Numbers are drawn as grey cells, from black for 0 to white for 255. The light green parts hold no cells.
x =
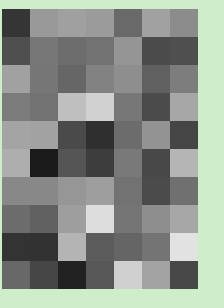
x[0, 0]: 53
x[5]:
[174, 27, 85, 61, 121, 72, 181]
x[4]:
[164, 162, 74, 47, 108, 147, 69]
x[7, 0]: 108
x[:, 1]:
[153, 119, 118, 114, 162, 27, 136, 96, 50, 70]
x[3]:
[123, 114, 191, 209, 119, 75, 167]
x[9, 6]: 72
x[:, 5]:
[161, 75, 96, 75, 147, 72, 75, 142, 116, 163]
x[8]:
[51, 50, 180, 92, 101, 116, 226]
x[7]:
[108, 96, 158, 221, 117, 142, 167]
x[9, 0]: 104

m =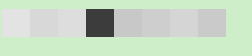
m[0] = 227
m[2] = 221
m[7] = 202
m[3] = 60

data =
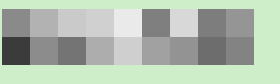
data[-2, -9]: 138
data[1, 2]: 116
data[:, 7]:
[125, 109]
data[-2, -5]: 234

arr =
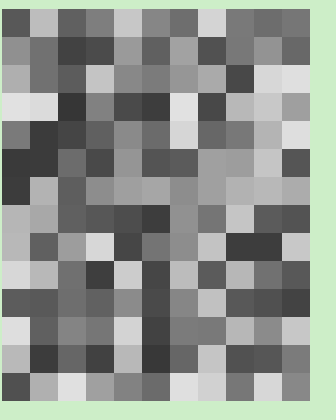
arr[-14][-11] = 88
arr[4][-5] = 214
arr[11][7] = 121
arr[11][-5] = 123
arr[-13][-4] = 81
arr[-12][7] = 170
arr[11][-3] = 183
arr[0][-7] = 199
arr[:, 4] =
[199, 154, 136, 74, 138, 149, 159, 77, 70, 204, 139, 211, 184, 130]
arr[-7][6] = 145
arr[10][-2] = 80
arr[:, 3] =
[126, 75, 196, 129, 96, 73, 141, 87, 215, 62, 97, 118, 65, 160]
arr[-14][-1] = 118
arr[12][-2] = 86
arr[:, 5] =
[134, 96, 123, 61, 107, 84, 166, 61, 116, 70, 74, 66, 56, 107]
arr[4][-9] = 69
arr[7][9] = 91
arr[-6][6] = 141
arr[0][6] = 110
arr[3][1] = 219
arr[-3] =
[222, 96, 132, 118, 211, 66, 123, 121, 183, 139, 199]
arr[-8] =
[60, 179, 94, 141, 159, 166, 141, 160, 178, 184, 172]
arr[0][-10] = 189
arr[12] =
[185, 60, 102, 65, 184, 56, 102, 197, 81, 86, 123]
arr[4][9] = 180
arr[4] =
[122, 59, 69, 96, 138, 107, 214, 103, 120, 180, 222]

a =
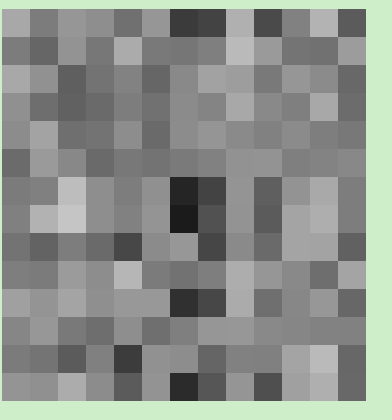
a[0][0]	168
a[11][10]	134
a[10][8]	171
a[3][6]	139
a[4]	[140, 163, 111, 115, 141, 106, 140, 149, 138, 129, 139, 126, 120]
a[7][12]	125
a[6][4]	125
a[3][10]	127
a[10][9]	111
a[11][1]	151
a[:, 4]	[112, 171, 130, 125, 141, 120, 125, 129, 71, 182, 152, 142, 60, 91]
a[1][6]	118
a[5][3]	106
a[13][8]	149
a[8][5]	139
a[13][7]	86
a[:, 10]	[129, 116, 150, 127, 139, 127, 147, 164, 164, 137, 135, 134, 164, 160]
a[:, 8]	[176, 186, 157, 168, 138, 146, 148, 147, 138, 173, 171, 151, 129, 149]
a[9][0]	126
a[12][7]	101
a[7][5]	148
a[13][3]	140
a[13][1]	144
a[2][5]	102
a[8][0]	115
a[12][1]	116
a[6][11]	169
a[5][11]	131
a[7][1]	178
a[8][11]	163
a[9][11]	110
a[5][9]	147

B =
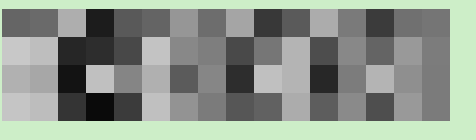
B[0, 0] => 101
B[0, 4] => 89
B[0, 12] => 122
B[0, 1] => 106
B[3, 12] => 138
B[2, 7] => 134
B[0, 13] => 59
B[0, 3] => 28
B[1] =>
[200, 190, 38, 45, 72, 195, 136, 126, 73, 118, 180, 77, 136, 100, 153, 124]
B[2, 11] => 39
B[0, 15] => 117
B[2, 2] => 19
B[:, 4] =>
[89, 72, 133, 59]
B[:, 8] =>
[165, 73, 45, 86]
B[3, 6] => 147
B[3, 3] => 10
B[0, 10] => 90
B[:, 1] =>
[106, 190, 167, 189]
